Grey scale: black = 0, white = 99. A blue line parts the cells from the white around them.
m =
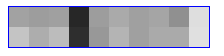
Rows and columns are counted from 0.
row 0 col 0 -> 63
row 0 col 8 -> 56
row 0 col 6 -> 62
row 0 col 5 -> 66
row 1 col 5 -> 70
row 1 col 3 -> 18

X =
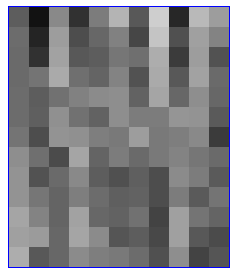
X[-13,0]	36
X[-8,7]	48
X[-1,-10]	34
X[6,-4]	47
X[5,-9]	56
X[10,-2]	45
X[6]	[45, 30, 57, 56, 49, 47, 61, 47, 49, 53, 23]
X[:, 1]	[7, 14, 19, 45, 36, 37, 30, 43, 32, 46, 51, 60, 34]
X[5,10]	35
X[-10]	[41, 45, 66, 43, 39, 51, 32, 66, 34, 63, 41]
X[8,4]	36
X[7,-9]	29
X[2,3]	34
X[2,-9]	63
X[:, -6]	[70, 50, 46, 51, 55, 55, 47, 48, 31, 37, 38, 33, 47]
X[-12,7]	76
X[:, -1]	[61, 51, 32, 41, 40, 35, 23, 41, 35, 45, 39, 29, 33]
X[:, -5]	[34, 27, 43, 32, 38, 48, 61, 41, 37, 38, 44, 36, 42]
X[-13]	[36, 7, 53, 19, 48, 70, 34, 80, 15, 72, 61]
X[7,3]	64
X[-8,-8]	44
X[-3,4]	40
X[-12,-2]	62
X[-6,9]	46

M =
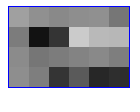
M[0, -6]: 62
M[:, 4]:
[56, 72, 53, 15]
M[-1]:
[55, 49, 20, 35, 15, 18]
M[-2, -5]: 46
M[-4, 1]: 56
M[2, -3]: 51
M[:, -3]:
[55, 79, 51, 35]

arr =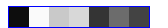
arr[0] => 5
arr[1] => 97
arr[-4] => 84

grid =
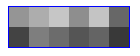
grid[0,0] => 58
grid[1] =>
[26, 49, 42, 33, 39, 22]
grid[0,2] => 77
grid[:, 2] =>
[77, 42]

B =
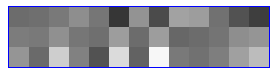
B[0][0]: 42
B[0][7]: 29
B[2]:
[58, 41, 80, 50, 32, 85, 38, 96, 47, 44, 49, 62, 73]
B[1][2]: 56
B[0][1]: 43
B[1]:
[48, 47, 56, 46, 43, 61, 42, 61, 40, 42, 45, 55, 58]
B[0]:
[42, 43, 47, 55, 46, 21, 57, 29, 63, 61, 44, 32, 24]

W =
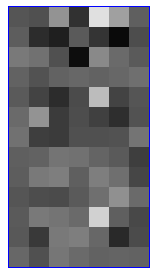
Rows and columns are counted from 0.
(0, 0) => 33
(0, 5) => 62
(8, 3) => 37
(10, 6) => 28
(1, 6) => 30
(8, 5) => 43
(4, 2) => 17
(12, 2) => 46
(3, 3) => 40
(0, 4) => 87
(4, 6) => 33
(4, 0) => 35
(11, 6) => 29
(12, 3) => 41
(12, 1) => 31
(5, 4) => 25
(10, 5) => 37
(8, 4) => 49
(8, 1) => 47
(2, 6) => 35
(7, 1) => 38
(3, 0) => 38
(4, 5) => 26
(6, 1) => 24
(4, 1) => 26
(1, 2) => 12

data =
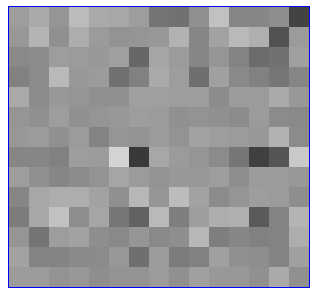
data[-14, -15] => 61
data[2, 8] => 60
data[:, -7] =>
[44, 69, 60, 61, 61, 56, 57, 60, 59, 73, 49, 55, 48, 56]
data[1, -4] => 72
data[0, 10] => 75
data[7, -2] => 33
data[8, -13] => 52
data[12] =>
[63, 51, 51, 53, 54, 59, 43, 60, 48, 50, 62, 56, 55, 51, 62]
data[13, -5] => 59
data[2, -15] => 53
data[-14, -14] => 66
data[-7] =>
[52, 52, 50, 61, 60, 82, 22, 65, 60, 58, 54, 46, 25, 33, 78]
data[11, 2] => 61
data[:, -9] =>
[61, 58, 40, 50, 62, 61, 57, 22, 60, 71, 38, 58, 43, 57]
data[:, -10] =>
[65, 57, 62, 44, 56, 59, 58, 82, 64, 56, 46, 53, 59, 57]
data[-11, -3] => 50
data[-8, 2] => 56
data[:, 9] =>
[56, 52, 52, 43, 61, 57, 63, 58, 59, 63, 61, 71, 50, 62]
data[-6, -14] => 56
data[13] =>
[60, 60, 57, 59, 55, 57, 57, 60, 56, 62, 59, 59, 56, 66, 56]
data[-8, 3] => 60
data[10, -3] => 35
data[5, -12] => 56
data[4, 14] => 59
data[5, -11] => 58

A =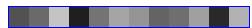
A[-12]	32
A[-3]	62
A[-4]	43
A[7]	39

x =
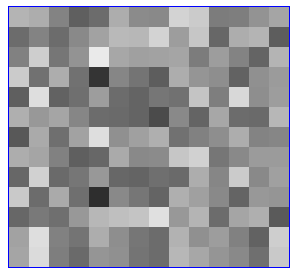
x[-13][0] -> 70
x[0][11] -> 49
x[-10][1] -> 44
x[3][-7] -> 36
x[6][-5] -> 50
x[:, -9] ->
[67, 72, 65, 52, 42, 41, 56, 66, 40, 53, 74, 55, 56]
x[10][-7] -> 87
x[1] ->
[42, 51, 42, 53, 63, 72, 71, 82, 61, 77, 40, 67, 70, 36]
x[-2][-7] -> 42
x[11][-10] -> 67
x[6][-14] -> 34
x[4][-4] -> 49
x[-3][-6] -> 59
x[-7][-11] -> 63
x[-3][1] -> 47
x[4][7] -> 46
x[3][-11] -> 44
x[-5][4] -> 59
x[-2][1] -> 86
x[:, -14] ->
[70, 42, 50, 79, 37, 68, 34, 67, 40, 78, 40, 63, 64]
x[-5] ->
[40, 81, 41, 46, 59, 40, 39, 43, 41, 67, 52, 79, 53, 62]
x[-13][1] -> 67
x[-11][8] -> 64
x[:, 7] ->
[53, 82, 63, 36, 46, 29, 68, 54, 43, 39, 87, 42, 42]
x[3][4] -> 20
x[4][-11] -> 43
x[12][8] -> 71
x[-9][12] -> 55
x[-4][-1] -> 58
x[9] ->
[78, 42, 66, 43, 18, 53, 46, 39, 68, 62, 53, 39, 59, 58]
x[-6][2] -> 50
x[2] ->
[50, 80, 46, 57, 91, 65, 62, 63, 64, 48, 61, 51, 39, 70]
